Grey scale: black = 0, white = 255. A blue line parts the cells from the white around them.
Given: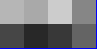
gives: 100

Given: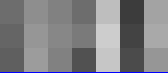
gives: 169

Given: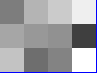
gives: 63

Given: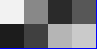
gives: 202

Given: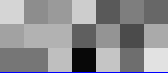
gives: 170

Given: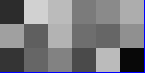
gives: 144
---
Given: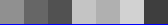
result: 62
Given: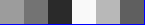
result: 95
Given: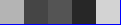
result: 211
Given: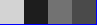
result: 74
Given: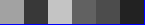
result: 34
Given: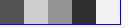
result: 241
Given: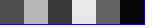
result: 5
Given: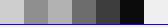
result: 238
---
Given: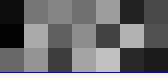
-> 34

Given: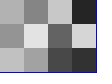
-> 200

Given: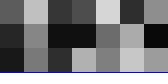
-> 46

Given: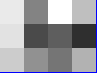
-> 255

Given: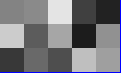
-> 64

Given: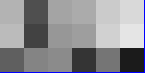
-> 203

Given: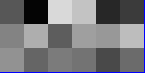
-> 39
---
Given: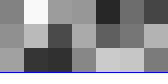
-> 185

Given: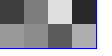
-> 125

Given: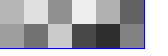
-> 224

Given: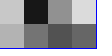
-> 23

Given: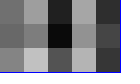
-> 125

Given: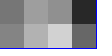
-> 158

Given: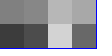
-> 135

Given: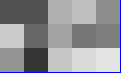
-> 103

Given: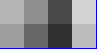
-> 143

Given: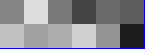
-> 221
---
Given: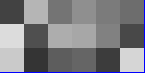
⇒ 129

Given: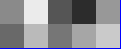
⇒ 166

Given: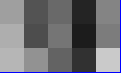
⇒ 28

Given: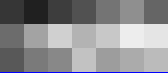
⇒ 237

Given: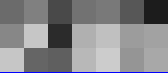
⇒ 156

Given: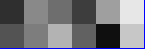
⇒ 15

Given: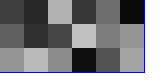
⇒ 125

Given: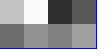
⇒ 130

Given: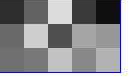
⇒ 165

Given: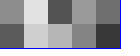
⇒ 132
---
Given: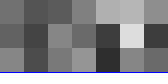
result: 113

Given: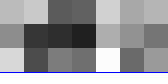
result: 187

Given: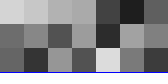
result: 212

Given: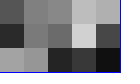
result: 85

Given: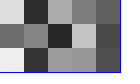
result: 223

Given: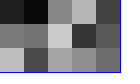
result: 31

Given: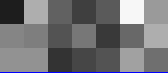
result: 29

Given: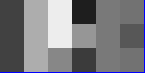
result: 65

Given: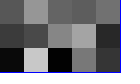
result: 87
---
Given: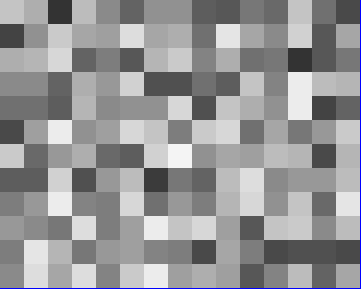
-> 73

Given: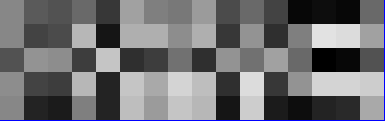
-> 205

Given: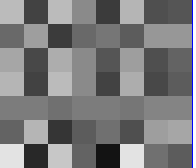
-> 166

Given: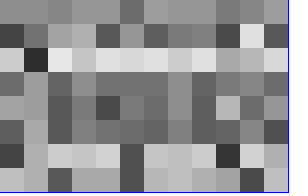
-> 176

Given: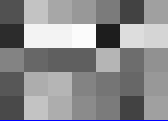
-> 152

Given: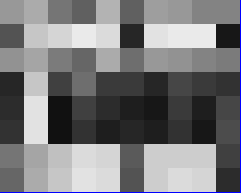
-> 64

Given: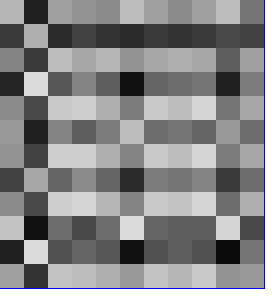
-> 117

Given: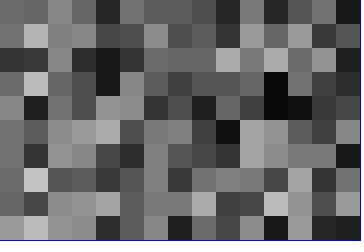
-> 155
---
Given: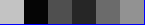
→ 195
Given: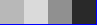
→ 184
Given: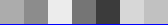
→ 172
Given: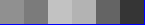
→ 144
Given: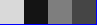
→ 217
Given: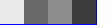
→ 235
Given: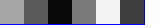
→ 166
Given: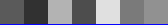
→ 90
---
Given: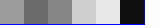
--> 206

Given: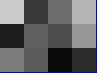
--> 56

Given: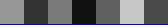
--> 96

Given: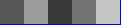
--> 57

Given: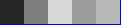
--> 216

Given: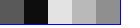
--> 227

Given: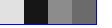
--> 22

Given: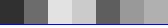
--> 94

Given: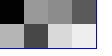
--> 153
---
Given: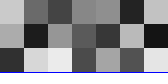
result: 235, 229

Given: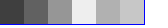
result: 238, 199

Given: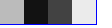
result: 235, 187

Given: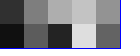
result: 222, 195

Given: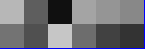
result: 198, 183

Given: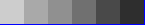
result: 205, 169

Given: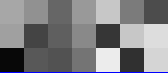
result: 236, 221

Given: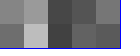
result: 189, 154
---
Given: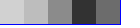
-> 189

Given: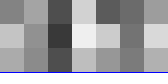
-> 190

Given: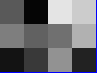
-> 19

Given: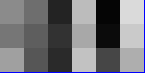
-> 42

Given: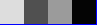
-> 221

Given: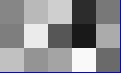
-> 148

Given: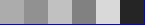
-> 193

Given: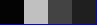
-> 3

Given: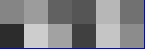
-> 162
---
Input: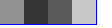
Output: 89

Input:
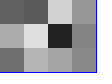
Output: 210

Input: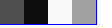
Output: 249

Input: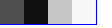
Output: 198

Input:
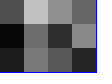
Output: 143

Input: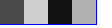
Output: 18

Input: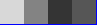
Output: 52

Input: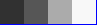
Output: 171

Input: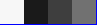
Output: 62
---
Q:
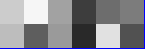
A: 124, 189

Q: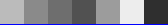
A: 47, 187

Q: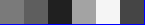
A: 69, 122

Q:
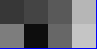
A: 182, 125

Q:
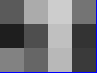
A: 116, 130

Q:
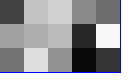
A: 108, 115

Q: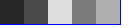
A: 175, 39
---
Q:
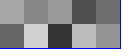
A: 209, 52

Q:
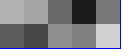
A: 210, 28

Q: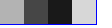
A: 215, 25

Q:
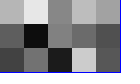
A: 231, 13

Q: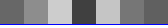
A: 205, 64

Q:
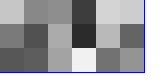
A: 241, 43

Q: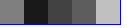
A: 192, 25

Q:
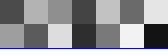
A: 242, 19

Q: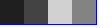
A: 209, 31
